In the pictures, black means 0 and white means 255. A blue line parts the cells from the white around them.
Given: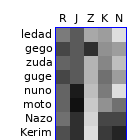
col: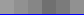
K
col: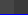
K
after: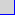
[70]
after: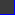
[36]

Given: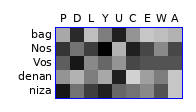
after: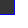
[115]
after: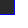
[190]
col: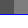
W
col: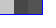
E
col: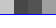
E
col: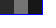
D

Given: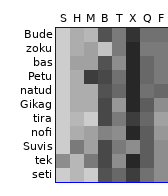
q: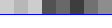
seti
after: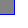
[141]
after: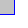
[122]
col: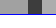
M
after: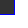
[113]

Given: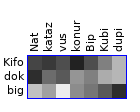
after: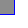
[118]
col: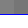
Bip
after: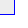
[140]
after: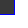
[78]
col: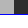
dupi
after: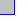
[160]

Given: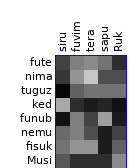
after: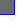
[127]
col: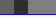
fuvim
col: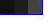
Ruk
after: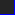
[17]

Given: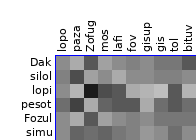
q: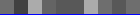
pesot
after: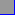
[140]

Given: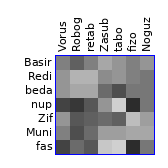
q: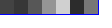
nup
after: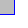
[158]
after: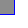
[149]
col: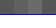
retab
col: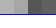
retab
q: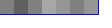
Basir

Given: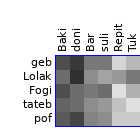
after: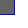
[109]
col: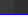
doni
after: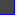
[132]
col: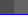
Baki
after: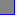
[141]

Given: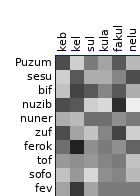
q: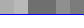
nuner
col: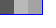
kel
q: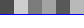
Puzum
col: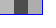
nelu
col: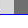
kula
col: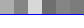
kula

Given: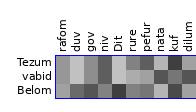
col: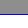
gov
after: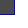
[161]
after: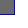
[85]
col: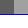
pefur

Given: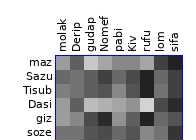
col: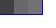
lom
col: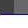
lom
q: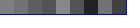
Tisub
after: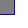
[115]
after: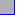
[165]

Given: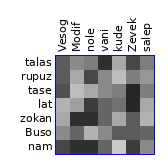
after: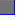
[38]
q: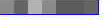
Buso
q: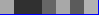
zokan
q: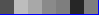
tase
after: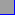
[60]
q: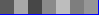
rupuz
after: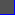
[189]

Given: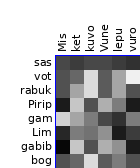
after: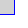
[165]
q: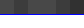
sas
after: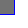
[145]

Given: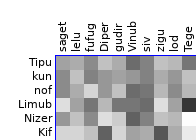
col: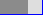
saget
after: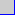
[97]
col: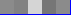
fufug

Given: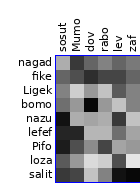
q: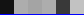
nazu
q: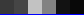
salit
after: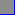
[69]
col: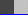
rabo
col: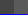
lev
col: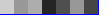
Mumo
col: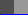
Mumo

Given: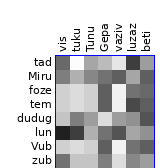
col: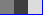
tuku
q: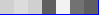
Vub
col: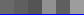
beti
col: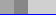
Tunu
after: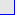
[62]
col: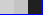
vis

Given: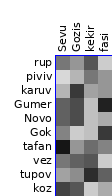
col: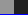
fasi
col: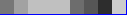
kekir
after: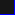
[150]
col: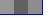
Gozis
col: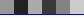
fasi
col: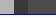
Gozis

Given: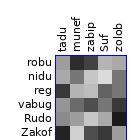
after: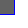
[119]
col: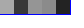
tadu
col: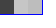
zabip
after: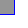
[107]
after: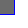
[78]
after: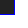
[209]
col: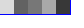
Suf

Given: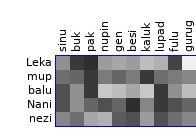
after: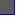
[80]
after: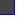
[240]
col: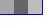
gen

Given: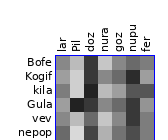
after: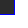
[158]
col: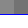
goz
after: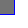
[77]

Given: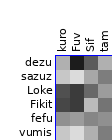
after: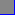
[144]
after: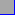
[125]
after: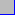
[116]
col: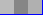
Sif
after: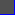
[59]
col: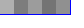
tam
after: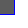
[176]

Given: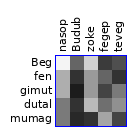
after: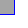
[68]
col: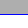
nasop
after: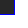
[50]
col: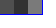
teveg
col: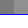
teveg

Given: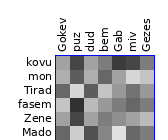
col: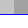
Gokev
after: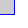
[81]
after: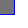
[153]

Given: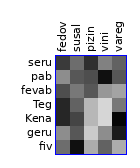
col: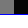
vareg
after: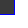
[109]
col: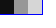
vini
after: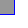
[163]
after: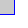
[141]
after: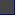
[183]
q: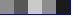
geru

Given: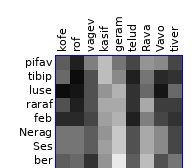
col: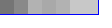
geram
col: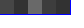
tiver
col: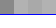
geram
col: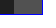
telud
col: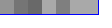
Rava

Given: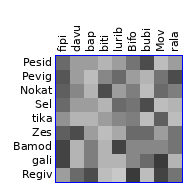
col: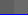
fipi
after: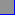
[180]
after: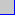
[58]
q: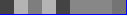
Bamod
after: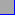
[106]
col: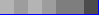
bap

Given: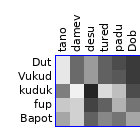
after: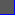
[58]
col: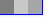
tano

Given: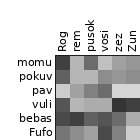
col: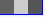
Rog
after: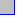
[161]

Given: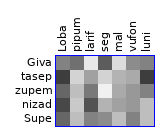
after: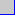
[82]
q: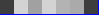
tasep
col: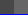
Loba
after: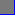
[241]

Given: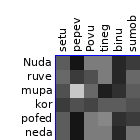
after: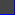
[92]
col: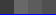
sumob
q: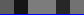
neda
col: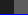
tineg

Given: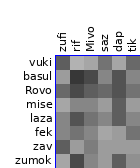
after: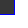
[73]
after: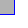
[166]
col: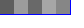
zufi
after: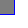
[156]
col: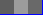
zufi
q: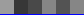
basul

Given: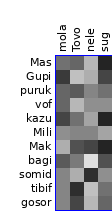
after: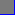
[223]
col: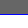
mola
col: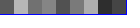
Tovo
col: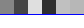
nele

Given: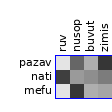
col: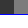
zimis
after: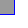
[142]
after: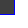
[154]
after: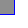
[124]
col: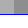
buvut

